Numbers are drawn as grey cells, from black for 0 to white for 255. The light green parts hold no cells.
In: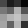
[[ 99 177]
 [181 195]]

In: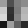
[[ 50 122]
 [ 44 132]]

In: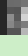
[[ 87  85]
 [141  89]]

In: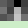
[[ 64 181]
 [100 195]]

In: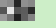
[[230  85]
 [117  31]]

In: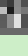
[[ 29 138]
 [142 224]]

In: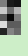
[[108 181]
 [  9 124]]
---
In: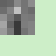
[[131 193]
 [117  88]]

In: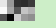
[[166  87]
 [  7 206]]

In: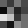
[[126  35]
 [193  54]]

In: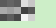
[[158 172]
 [ 93  71]]

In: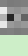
[[151 145]
 [ 38 163]]

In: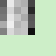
[[213 165]
 [229 199]]
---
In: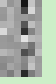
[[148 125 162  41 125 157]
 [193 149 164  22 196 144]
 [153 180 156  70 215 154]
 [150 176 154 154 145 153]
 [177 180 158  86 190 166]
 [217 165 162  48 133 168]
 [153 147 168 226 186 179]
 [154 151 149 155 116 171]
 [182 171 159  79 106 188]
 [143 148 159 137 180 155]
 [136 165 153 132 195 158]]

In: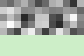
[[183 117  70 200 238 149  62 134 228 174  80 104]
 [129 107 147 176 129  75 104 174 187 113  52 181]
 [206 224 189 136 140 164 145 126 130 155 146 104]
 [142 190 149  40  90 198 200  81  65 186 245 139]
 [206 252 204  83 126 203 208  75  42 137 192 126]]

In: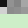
[[209 139 143 152]
 [ 21 146 132 166]]

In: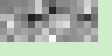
[[170 125 188 175 134 198 188 248 146 134 145 151 196 152]
 [125 130 134 130 146 202 120  98 139 137 145 167 206 170]
 [133 124 154 141 151 205 150  36 107 119 149 157 219 131]
 [183 184 132 112  29  55 100 166 178 184 144  89  59 112]
 [135 226 157 137  92 168 139 181 205 220 149 137 168 125]
 [149 179 151 164 151 148 202 147 177 155 145 162 152 180]]

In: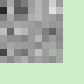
[[154 138 158 173 146 161 151 142 164]
 [122 166  99 124 157 180 159 206 155]
 [ 40 189  89  89 163 182 159 224 190]
 [125 166 127 132 173 183 162 158 142]
 [152 153 167 161 157 148 161 151 155]
 [189 104 195 182 153 157 128 100 144]
 [158 142 144 131 154 182 134 155 138]
 [147 166 158 156 153 138 165 166 145]
 [ 71 174 131 118 159 191 156 175 165]]

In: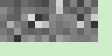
[[140 121  52 136 152 125 148 102 159 140 128 122 121 137]
 [ 99 101  85 107  94  85  74 119 208  86 128  69 136  95]
 [138 115  93 123 123 110 107 119 197 108  93 113  94 138]
 [124  99  96 148 216  53  82 139 128 139 137  62 136 203]
 [108 176 128 113  55 217 190 133 116 126 134 203 126  51]
 [123 105 151 106  97 105  94 126 115 104 127 102 130 120]]

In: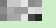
[[126 164 168 226  72  39]
 [122 200 201 228 140 150]
 [142 173 157 155 222 214]]

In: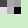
[[224 182   0]
 [ 69 167 157]]
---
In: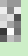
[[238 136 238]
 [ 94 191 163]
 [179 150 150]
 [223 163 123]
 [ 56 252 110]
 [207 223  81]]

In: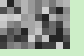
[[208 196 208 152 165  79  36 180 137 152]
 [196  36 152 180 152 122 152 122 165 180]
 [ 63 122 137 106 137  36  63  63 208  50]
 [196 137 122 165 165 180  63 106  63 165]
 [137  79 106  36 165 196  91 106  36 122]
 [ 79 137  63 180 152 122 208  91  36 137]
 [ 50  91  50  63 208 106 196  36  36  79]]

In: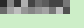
[[106 163 190 149 133 149 163 119 190  80]
 [ 40 133  52 175  68 106  92  68  68 119]]

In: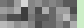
[[158 145 173  61 133  77 173 104 158 158  77]
 [118 104 158 215 133 145 118 133 118  90  90]
 [186 173 145 158 133  77 104 104 133 104 173]
 [118  77  77  61 118  90  90 104 145 186 118]]

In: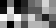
[[251 198 251 141 213 116  31 103]
 [168   1 168  75 182 182 168  63]
 [ 17 225  17  47  88  88 182 156]
 [  1 116   1  31 103 128 213 141]]

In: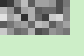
[[226 161 189  48 175 105  63 201 214 133]
 [ 93 117 148 161 105 189 175  93 133 161]
 [ 48  63 133 189  93 161 161 148  77 117]
 [201 148 105 117 175  77  93 148 133 117]
 [189 148  77 161 175  93 105 105  77 133]]
